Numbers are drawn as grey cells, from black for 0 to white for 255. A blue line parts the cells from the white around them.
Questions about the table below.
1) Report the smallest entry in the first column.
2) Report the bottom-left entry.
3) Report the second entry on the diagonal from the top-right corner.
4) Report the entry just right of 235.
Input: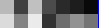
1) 185
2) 219
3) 146
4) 50

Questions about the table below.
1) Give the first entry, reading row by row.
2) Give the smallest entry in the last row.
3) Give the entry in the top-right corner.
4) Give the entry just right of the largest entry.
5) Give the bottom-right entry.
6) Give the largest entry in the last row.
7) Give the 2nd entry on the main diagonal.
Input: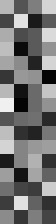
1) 184
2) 54
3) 212
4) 4
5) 68
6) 139
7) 225

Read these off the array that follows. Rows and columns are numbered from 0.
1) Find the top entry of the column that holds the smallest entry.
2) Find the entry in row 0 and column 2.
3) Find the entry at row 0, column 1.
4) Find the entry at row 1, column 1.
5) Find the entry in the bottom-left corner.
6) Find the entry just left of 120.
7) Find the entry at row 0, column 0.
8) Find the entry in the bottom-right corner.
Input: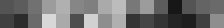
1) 23
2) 113
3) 92
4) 44
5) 64
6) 188
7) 84
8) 142

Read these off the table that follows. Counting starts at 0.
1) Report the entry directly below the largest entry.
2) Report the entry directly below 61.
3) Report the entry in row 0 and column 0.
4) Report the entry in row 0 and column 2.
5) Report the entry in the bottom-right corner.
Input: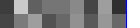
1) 123
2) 69
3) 61
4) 96
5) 104

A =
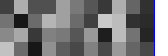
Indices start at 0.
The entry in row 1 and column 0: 115
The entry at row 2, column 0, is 137
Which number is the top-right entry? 49
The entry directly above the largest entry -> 56
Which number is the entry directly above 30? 201
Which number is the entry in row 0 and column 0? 64
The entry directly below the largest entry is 30
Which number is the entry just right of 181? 160
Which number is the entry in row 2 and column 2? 56
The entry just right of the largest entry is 188

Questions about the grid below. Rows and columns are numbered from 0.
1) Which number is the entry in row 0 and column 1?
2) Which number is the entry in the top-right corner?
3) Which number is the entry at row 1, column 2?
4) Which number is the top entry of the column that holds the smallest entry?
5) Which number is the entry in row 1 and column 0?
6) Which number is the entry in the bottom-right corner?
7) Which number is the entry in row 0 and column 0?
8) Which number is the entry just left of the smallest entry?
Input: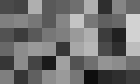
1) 68
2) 104
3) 119
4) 175
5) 127
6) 60
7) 74
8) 119

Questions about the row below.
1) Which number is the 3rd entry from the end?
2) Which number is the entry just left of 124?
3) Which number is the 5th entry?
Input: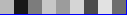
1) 75
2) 24
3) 156

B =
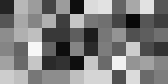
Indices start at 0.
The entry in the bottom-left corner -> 205
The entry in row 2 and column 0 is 141
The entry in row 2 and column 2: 191
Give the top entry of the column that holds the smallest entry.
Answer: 168
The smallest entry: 8
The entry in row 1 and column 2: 133
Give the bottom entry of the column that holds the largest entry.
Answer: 119
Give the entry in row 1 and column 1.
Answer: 168
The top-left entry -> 36
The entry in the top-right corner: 86
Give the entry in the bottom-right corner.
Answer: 125
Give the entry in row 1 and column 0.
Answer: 86
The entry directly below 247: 198
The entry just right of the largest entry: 100
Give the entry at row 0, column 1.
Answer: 184

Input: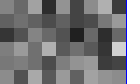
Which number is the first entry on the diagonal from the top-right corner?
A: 60
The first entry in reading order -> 132
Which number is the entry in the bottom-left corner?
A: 140
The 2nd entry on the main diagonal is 112
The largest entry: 209
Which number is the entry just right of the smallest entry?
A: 105
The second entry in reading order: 105
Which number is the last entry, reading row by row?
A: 140
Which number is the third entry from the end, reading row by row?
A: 162
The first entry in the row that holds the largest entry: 126
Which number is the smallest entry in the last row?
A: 82
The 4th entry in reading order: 45
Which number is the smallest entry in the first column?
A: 53
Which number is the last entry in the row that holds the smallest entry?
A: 105
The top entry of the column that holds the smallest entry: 68
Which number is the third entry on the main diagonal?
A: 132

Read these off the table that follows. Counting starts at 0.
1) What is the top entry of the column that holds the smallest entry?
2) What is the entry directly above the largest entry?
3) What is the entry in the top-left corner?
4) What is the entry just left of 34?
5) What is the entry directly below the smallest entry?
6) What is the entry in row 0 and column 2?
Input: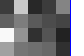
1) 132
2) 96
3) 60
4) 84
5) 48
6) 40

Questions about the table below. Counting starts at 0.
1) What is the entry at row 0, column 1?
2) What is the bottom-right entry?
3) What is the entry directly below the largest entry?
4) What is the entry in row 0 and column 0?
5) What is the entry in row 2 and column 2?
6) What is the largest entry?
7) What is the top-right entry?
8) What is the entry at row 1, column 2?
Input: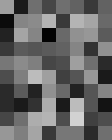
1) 26
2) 111
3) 119
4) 159
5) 133
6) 210
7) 98
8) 139

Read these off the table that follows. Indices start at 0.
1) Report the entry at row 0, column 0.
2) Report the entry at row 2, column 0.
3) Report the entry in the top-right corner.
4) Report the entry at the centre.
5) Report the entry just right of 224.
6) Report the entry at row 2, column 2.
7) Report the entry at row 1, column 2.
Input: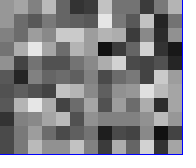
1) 151
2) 129
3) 180
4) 129
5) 186
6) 157
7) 88

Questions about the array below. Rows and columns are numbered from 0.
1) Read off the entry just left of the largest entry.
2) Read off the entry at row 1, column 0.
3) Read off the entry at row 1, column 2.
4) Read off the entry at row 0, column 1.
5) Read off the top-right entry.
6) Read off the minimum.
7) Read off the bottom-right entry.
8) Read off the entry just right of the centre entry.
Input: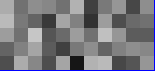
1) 113
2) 186
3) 100
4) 113
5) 142
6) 22
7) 150
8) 113
